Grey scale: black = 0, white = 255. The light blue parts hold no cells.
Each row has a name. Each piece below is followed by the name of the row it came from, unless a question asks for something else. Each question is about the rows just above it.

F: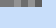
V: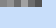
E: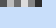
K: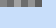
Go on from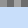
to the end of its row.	[83]
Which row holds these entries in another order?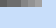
K
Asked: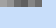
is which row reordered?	K
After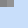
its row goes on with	[109 162 109  83]

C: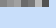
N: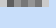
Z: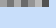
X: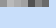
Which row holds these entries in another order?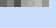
X
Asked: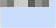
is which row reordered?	N
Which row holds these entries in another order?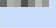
X
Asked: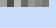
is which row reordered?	C
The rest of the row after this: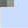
[186  81]
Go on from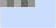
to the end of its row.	[186  81]
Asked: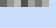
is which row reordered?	Z

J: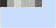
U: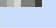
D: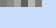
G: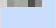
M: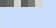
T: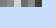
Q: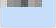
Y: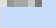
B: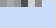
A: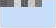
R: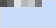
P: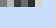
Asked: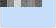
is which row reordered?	T
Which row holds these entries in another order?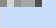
G
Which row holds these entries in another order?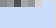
B
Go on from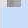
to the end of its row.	[166 198 124]
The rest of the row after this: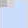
[124 124  64]
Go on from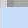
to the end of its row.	[ 80 138]
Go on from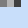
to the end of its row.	[108  48 211]

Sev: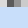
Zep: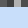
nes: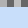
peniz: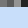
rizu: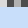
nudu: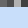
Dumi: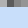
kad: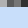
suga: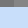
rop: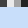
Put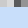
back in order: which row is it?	Sev
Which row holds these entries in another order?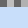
nes
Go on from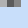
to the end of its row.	[148]
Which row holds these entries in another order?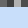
nudu
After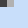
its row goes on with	[77]
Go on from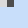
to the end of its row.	[177  77]

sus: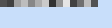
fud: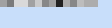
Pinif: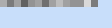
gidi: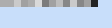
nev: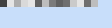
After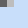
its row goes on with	[123  97 111 202 229 111 189]
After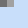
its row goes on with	[189 161 147 147 217 123]
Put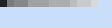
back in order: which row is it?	gidi
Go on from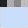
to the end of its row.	[173 173]
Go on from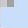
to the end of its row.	[173 217 123 161 189 135 202 135 161  34]
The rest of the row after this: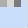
[161 189 135 202 135 161  34]

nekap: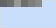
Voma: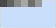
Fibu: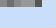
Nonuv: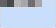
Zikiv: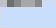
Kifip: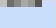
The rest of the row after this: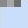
[152]
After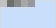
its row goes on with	[86]
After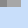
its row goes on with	[137]
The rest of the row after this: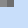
[137 152 152  86]
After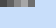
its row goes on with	[152]

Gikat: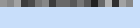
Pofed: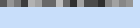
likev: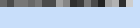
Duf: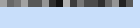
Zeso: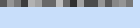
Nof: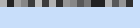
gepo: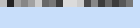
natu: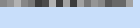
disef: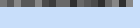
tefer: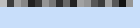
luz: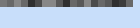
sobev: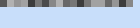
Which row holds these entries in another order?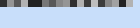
Nof
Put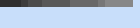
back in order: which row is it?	disef
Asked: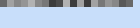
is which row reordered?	natu

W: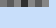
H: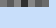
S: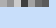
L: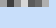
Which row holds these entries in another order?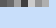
S
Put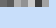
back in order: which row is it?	S

